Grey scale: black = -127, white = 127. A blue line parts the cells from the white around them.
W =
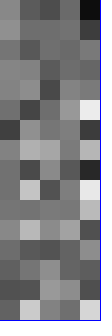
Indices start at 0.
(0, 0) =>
8
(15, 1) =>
75
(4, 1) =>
13
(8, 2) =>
10
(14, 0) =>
-46
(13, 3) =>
-27
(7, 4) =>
54
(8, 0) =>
-14
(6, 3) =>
-1
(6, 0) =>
-63
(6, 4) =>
-67
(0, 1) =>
-36
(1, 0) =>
16
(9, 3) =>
-1
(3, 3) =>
-18
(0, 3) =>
-21
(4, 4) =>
-5
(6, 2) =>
-9
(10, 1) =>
-12
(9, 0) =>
-14
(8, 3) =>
-39
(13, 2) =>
14

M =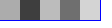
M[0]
44
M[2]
60
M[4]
84

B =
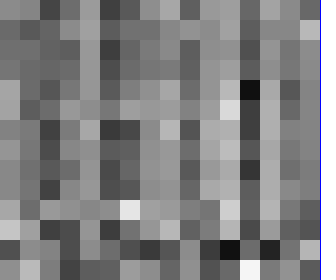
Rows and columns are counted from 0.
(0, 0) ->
11
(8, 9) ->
-38
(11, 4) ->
21
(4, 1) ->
-20
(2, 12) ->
-47
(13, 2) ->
-2
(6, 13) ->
47
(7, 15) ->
3
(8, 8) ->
25
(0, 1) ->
5
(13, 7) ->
13
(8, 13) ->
45
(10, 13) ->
52
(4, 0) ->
37
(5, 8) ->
28
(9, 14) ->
9
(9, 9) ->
-25
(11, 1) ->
32
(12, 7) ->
-69
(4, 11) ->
56
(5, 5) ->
-8
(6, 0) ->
2
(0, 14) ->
10
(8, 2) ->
-38
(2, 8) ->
9
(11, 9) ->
-30
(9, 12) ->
-34
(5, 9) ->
2
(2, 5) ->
-65
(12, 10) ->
-67
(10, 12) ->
-31
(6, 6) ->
-55
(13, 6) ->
28
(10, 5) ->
13
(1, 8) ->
7
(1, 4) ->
32

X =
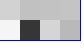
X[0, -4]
82
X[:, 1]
[65, -73]
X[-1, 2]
85

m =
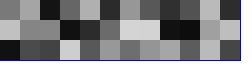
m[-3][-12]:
-6
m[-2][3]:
-110
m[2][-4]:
38
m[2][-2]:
58
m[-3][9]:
-45
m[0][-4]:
-79
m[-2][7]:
83
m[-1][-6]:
-17
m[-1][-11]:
-52
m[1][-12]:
65
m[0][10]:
58

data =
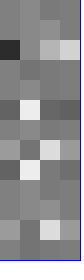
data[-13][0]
0
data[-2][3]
26
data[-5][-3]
109
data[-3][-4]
0
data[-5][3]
-16
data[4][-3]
9
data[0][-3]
9
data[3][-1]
-2
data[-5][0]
-28
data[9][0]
0
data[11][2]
92
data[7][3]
26
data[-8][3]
-30
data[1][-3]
9
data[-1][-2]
-5

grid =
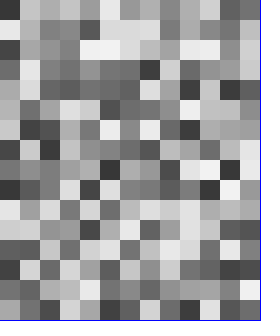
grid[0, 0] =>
-72
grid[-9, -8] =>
3
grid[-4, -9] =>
82
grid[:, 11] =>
[-30, -10, 14, 28, -67, 63, 36, 59, -71, 114, 60, -34, 104, -59, 2, -41]
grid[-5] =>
[78, 82, 20, 27, -55, 47, 104, -29, 30, 97, 71, -34, -43]
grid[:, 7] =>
[48, 93, 60, -65, 94, -11, 107, -42, 24, -6, 94, -29, 65, 15, -24, 83]
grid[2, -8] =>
114
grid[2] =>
[-58, 39, 19, 1, 112, 114, 91, 60, 35, 106, 109, 14, 80]
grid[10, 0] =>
101
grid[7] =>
[-56, 75, -68, 67, 15, 3, -18, -42, 61, 37, -18, 59, 101]
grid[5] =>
[53, -15, 36, 95, 77, -46, -18, -11, 14, 110, 65, 63, 13]
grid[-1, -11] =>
-51
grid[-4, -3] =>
-15
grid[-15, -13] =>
104
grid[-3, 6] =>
70
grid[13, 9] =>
-12
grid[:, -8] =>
[104, 90, 114, -10, -20, -46, 108, 3, -72, 95, -17, 47, 98, -34, -12, -62]
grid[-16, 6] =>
24
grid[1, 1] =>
53
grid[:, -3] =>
[80, 8, 109, 19, 71, 65, 46, -18, 114, -70, 46, 71, -15, -28, 37, 97]
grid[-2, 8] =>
17
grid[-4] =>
[-32, -35, 71, -15, 82, 98, -12, 65, 104, 89, -15, 104, 0]
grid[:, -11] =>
[46, 1, 19, 0, -25, 36, -45, -68, -2, -3, 90, 20, 71, -21, 48, -51]
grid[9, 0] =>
-71
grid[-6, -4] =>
98

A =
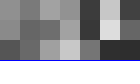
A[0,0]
16
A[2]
[-42, -22, 32, 72, -10, -80, -81]
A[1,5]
93
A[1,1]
-25
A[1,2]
-17

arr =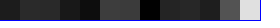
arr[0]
-99
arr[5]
-66
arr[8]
-91

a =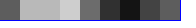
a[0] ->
-34
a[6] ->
-107
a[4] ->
-19
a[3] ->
78

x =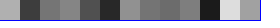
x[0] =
48
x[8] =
-19
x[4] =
-47
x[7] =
-11
